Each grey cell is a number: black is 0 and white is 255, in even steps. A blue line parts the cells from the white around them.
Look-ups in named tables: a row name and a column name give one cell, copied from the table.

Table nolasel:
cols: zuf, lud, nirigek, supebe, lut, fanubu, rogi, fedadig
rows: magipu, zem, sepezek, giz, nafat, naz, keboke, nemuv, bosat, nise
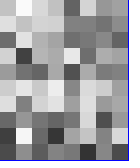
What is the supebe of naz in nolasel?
237
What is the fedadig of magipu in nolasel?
161
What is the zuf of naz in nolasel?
205
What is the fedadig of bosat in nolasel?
216
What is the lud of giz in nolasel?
65
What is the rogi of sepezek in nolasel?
136

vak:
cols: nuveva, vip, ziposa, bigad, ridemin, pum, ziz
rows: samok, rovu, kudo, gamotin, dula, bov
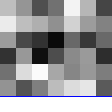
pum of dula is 152
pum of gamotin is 154
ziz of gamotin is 45
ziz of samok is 69
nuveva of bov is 147
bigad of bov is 188
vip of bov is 83
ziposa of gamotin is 15
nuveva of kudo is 156
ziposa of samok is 79
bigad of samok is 113
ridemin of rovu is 210
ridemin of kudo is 104
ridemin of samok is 243
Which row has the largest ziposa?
dula

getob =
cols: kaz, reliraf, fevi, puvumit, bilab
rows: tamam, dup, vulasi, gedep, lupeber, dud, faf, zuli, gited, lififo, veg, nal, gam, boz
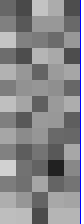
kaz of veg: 209
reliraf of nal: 112
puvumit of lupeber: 155
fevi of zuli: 154
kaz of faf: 191
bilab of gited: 103
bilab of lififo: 167
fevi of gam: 100
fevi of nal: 166
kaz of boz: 190
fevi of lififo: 116
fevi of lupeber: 100
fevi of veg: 99
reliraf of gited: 139
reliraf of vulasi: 129
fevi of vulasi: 123
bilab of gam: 164
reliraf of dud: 146

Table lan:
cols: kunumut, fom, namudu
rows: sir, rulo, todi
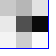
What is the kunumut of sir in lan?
200
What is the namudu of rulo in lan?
10
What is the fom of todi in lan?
205
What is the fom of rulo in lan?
80
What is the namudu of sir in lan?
226
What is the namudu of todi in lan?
251
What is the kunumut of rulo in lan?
233
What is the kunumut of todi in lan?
244
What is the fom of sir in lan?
182
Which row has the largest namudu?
todi

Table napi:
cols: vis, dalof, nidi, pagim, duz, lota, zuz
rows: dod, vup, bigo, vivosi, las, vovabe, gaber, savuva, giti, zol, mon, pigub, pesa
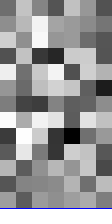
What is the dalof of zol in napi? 231
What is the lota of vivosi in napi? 204
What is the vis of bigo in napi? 207
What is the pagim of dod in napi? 84
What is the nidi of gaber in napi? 61
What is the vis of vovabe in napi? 150
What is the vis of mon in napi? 182
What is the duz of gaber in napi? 94
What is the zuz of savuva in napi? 193
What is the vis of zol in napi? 90
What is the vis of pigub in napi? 85
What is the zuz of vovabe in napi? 28
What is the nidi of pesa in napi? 155
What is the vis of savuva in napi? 252
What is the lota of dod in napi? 151
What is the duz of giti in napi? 1
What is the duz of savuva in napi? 92
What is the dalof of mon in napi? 92
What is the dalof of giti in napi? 254
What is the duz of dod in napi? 193

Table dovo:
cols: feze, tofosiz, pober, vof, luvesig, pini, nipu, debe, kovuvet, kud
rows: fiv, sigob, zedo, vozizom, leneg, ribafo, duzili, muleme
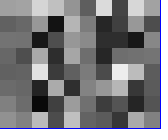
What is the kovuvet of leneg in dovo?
188
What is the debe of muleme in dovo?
54
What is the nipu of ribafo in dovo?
151
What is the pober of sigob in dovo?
152
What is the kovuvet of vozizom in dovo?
113
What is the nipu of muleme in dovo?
91
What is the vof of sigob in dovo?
19
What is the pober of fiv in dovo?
213
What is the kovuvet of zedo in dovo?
23
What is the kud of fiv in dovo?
162
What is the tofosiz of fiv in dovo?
163
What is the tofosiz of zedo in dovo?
114
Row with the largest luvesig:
muleme

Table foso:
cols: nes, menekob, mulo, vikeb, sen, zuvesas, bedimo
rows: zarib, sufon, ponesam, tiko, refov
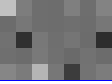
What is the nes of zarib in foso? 193
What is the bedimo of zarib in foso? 131
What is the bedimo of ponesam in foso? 45
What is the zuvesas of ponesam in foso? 108
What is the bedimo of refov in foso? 124
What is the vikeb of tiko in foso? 112
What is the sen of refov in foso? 60
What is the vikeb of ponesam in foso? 111
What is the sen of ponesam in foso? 117
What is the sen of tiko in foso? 106
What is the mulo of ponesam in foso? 120
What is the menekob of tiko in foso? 108
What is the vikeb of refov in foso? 119
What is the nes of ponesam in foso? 113
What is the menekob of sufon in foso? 119

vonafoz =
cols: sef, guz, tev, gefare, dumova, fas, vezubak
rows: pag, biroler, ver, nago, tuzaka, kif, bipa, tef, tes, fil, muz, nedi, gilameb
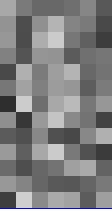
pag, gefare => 104
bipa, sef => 46
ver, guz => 76
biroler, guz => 77
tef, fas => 115
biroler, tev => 144
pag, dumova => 111
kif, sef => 119
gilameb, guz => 207

